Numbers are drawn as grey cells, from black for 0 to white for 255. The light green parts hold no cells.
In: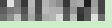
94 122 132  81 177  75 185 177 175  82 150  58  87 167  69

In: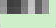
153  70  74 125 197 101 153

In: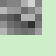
185 155 150 109 133 165
145 111  98  84  47 122

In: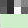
94  43 251 100

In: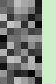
115  91 164 153 111  32
 75 198 174  48 160   6
  8 116 110 137 160 152
177  52 101 146  53  65
 18 113  95 147 174 149
113  80 189 160 126  23

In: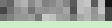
71 115 143 158 116 149 145 153 148 164  82 189 181 147 194  67

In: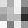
177 191 239  91
247 127 233 153

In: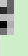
 43  98
  0 174

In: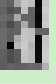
 99  78  91 193  99  12 204
 99  75  99 170  99  10 203
107  94 170 196 192   7 197
 98  78  90 196 186  12 205
 92  99  95  99 106 103 177
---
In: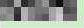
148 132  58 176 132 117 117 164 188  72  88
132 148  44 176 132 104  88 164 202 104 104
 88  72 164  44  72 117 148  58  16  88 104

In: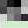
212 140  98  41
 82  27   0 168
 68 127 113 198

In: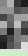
177  97 192  83
148 148  83  97
136 177  55  30
121  30 121  55
 69 109 162 162
 42  69 121 136
 30  83 109 218

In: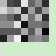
214 171 199  45 157  73 157
185  73  60 227 102 142  45
142 142 227  19 116 116 102
128 102  60 199 116 185  45
 89  89  89 171  89 171   5
 33 157 242  19 128 142 116

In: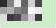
220  59  74 147 208  59
161 177 131 115 251 235
 44 131 235 100 208  74

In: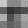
200 136 136 164
176  80 122 164
122  96 110 151
 96  50  64  80
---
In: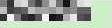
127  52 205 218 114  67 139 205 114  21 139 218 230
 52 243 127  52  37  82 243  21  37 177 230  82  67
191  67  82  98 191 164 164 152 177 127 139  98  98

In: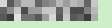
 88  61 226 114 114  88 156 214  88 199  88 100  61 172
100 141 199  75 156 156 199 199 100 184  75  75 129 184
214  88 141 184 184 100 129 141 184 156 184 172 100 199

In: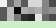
242 105 161  89 216 216 133  75
 89 188 121  47  35 230 105  75
 89 188   8 175 161 175 133 146

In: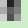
208  81 155
169  96 126
193  36 110

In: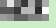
128 227 115  56 171  72 171
156 144 101 101 128 128 144
 88  88  56 184 184  44 253

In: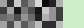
163  46 201  91 136 216  10  34 176
163  78 176  91 136 188  46  46 188
107 122  78 148 107  34 176 148  62
 62 163  22 122  78  22 201 148  62

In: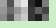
162  82 201 229  43  15 124
137  82 174 201  55  29 109
150 109 150 189  55  97  68
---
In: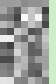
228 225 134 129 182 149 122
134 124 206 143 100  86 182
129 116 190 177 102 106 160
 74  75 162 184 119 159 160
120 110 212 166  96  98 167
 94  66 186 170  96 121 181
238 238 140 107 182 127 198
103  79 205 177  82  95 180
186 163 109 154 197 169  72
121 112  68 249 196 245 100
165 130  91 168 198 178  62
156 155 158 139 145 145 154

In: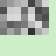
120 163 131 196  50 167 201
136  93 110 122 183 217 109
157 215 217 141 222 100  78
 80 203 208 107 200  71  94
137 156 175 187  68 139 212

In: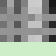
115 144  82 147 195 200 113  36
149 148 145 147 147 145 152 147
115 147  87 146 195 195 114  40
149 141 142 147 136 170 147 147
114 147  85 146 197 195 113  37
100 166  89 129 202 204 113  25

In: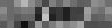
 89 113  66  17  71 152  95 124 154 128 142 163  79  78  83  84
120 106  93 103 102  32 192  33  55  32  65  69 150  96 101 118
139 106 112 123 119  46 164  48  56  31  64  62 159 123 112 144
109 107 148 182 140 113  72 127 103 132 110  93  97 142 133 111

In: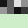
152  98  17  55
 21  94 224 145

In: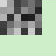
 57 149 196  54 202  60
 64 111 150 128 168 116
179  48 168  27  32 129
156 162  71 139 115  38
214 155  63  88 113  77

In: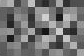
 88 101 120  97  95 117  83 138 148 103  88 164
 92 129 139  81 101 149 160  72  51 120 178  89
125  27 111 173  55 123 181 165  68 197 110 104
141 149  75 122 169  60  22 120 203  54  42 125
111  37 105 156  60 118 128 182 122 166  76 148
 96  53 143 129  50 150 207 124  27 189 164  99
 97  89 121 107  76 158 155 117  70 141 149 112
155 176  72 117 191  67  43  81 168  48  78  79
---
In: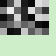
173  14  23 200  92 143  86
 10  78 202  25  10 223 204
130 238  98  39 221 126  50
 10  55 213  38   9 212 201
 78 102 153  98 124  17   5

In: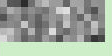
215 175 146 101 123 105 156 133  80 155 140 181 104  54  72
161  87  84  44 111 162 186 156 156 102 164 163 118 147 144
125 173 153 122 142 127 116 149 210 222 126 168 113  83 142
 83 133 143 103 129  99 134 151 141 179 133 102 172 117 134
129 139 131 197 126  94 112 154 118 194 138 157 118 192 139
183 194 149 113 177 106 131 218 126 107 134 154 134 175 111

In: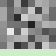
117 178  49  82 165  64 199 153
124  91 169  59 110 175 166 141
165 105 145 124 200  69 172 109
166 102  43 206 177 181 140 107
147 117 115 108  33 142 179 169
142 233  99 207 140 129  82 102
135 158 173 178  79 145 152  83

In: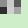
 46 207 164
141 202  88

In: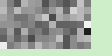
236 124 145 168 131 185 148 162 131  85 139 119 134
174 126  87 180 157 151  82 127 107  84 110 194 124
186 137 187 150 154 137 113 151 180 104 211 184 165
161 143 114 115 136 163 199  75 171 154 173 185 128
146 148 140 121 130  97 105 178  97  98 102 109 243
114 159  88 174 114 125  96 137 144 112  90 176  29
 97 142 100 131  76 136 134 144 191  85 139 176 184

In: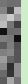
 92 167 115
117 110 111
132  69 190
175 202 155
188 118  63
 17 107 110
127 121  15
 92 126  81
128 136  85
157 101  85
138  46 141
107  52 141

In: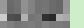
136 127 118 122 125 119 129 122 123 119
152 106 113 145 130 114 116 107 103 149
154 104 111 144 130 114 117 108 103 151
204  79  75 177 116 121  48  41 177 169
